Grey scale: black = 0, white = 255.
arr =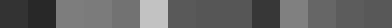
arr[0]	51
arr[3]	123
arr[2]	125
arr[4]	114
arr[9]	55

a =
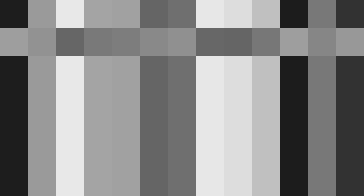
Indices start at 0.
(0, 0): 29
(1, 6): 144
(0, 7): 231
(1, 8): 101
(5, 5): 101
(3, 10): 28
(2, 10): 28
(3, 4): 161
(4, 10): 28
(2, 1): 154
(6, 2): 232
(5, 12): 50
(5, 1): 154
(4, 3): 164
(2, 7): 231
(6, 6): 111
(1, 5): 137
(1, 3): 121
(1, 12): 152
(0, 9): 192
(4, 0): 29
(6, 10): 28
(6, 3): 164
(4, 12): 50
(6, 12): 50
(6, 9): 192
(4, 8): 221

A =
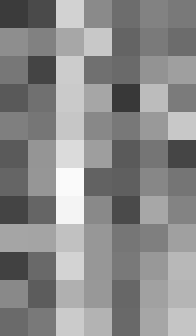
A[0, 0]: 59
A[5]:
[90, 149, 219, 158, 90, 117, 69]
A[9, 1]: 105
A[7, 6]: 131
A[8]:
[165, 164, 193, 151, 118, 127, 160]
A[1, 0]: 142
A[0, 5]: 130
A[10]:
[137, 92, 176, 152, 103, 161, 181]
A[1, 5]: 122
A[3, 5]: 188
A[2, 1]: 68
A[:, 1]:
[74, 129, 68, 112, 118, 149, 150, 101, 164, 105, 92, 121]
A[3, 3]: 166
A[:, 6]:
[121, 108, 159, 123, 200, 69, 117, 131, 160, 184, 181, 197]
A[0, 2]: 210
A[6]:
[101, 150, 250, 98, 95, 135, 117]
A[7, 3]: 137
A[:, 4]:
[109, 100, 106, 56, 120, 90, 95, 74, 118, 121, 103, 105]
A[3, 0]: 89
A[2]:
[119, 68, 204, 112, 106, 147, 159]
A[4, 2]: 198
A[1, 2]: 167

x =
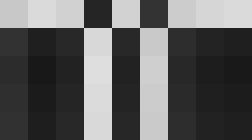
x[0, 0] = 200
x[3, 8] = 28
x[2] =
[44, 24, 34, 222, 34, 207, 40, 29, 25]
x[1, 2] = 40
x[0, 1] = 218
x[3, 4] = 36
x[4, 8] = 31
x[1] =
[50, 31, 40, 216, 40, 201, 45, 35, 31]
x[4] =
[49, 30, 40, 217, 39, 202, 45, 34, 31]
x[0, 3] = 37
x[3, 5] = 204

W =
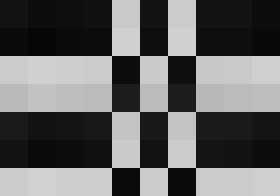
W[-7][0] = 19
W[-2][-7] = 17
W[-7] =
[19, 12, 14, 17, 201, 19, 203, 19, 19, 13]
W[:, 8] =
[19, 14, 201, 187, 26, 18, 203]
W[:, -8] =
[14, 11, 206, 189, 21, 13, 206]
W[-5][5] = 202
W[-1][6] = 11
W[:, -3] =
[19, 14, 200, 184, 27, 20, 203]
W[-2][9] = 13
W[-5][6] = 14
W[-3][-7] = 24
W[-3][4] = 196
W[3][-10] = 186
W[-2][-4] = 203
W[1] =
[11, 6, 11, 12, 208, 14, 208, 14, 14, 9]
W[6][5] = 204

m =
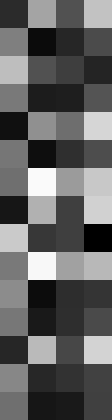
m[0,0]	43
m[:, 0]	[43, 127, 190, 121, 16, 118, 111, 22, 202, 121, 140, 119, 38, 135, 111]
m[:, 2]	[81, 38, 62, 30, 110, 47, 155, 63, 63, 161, 45, 46, 71, 50, 25]
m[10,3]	52
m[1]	[127, 11, 38, 75]
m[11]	[119, 25, 46, 74]
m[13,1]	39
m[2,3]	36
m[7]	[22, 177, 63, 209]
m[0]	[43, 164, 81, 194]
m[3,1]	28
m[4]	[16, 144, 110, 214]
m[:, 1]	[164, 11, 81, 28, 144, 14, 250, 177, 55, 248, 12, 25, 186, 39, 22]
